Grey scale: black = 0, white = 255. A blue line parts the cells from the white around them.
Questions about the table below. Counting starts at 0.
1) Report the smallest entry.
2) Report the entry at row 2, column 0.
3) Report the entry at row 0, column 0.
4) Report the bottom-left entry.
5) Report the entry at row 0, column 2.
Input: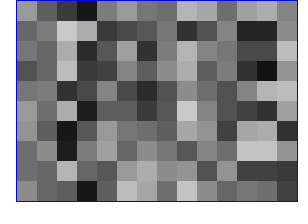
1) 17
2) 118
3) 153
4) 140
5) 58

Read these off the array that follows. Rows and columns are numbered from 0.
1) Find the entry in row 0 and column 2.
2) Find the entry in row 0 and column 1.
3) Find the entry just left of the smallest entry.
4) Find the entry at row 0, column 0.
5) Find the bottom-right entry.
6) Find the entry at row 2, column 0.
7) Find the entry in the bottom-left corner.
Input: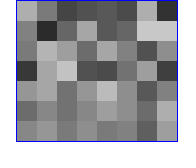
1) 69
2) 122
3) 129
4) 174
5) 158
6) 122
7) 135

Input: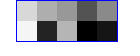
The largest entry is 245
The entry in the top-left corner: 216
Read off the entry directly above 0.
83

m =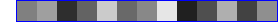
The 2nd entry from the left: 159
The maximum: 230
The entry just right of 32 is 79
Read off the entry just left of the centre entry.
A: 105

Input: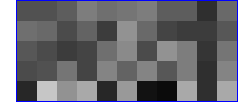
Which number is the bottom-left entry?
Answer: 39
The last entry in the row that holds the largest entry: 169
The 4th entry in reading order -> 125
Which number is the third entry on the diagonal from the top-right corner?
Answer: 125
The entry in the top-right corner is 105
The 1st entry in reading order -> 81
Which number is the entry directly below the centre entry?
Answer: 99
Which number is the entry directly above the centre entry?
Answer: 146
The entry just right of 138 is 75
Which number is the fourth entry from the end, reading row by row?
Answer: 11
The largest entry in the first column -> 111
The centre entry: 138
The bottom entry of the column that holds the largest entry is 198
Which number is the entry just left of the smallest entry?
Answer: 18
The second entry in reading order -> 81
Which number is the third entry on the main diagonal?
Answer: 60

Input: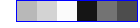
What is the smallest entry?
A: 21
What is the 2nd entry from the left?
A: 211
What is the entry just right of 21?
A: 115

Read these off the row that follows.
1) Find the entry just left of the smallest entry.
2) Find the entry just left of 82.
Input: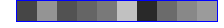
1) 193
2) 148

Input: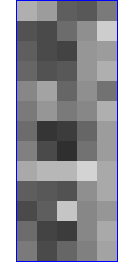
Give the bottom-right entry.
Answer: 163
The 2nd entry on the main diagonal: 74
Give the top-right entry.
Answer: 122
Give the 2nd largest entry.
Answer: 205
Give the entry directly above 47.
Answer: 60
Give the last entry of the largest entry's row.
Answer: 169
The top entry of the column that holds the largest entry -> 88
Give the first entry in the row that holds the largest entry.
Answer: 169
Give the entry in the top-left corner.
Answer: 175
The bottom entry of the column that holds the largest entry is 128
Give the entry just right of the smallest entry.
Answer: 114
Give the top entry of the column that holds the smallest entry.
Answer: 94
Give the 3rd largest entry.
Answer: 197
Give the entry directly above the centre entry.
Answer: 122
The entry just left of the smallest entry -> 74
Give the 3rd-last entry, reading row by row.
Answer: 102

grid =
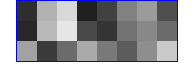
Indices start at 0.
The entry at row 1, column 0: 39
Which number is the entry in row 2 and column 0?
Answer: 162
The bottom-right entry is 201
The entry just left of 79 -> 155
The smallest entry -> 32
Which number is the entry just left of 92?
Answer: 121
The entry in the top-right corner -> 79

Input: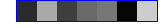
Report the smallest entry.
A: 6
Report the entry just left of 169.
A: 42
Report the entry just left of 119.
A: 105
